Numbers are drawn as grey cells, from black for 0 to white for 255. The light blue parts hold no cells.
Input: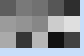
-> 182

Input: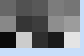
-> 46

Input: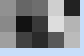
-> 42

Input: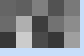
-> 74

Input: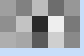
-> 90

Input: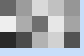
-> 178

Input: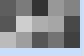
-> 86

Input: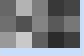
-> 95

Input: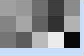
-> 186

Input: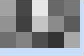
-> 78
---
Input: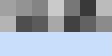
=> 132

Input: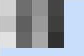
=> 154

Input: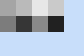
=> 231

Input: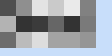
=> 59

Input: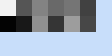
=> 131

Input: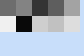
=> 52
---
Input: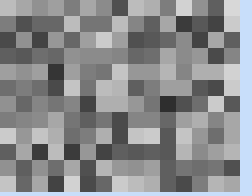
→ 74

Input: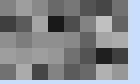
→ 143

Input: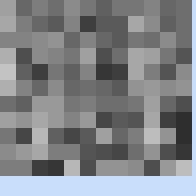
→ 131

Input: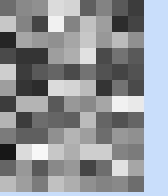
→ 37

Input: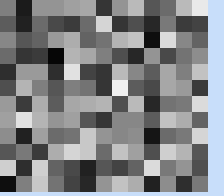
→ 135

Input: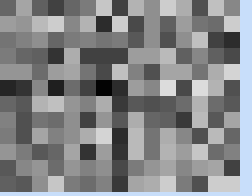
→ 116
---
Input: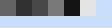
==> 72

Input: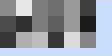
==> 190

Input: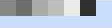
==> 170

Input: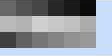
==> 118

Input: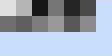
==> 125

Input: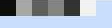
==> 94

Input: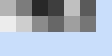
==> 139

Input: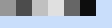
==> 192

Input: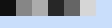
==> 172

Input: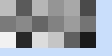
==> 220
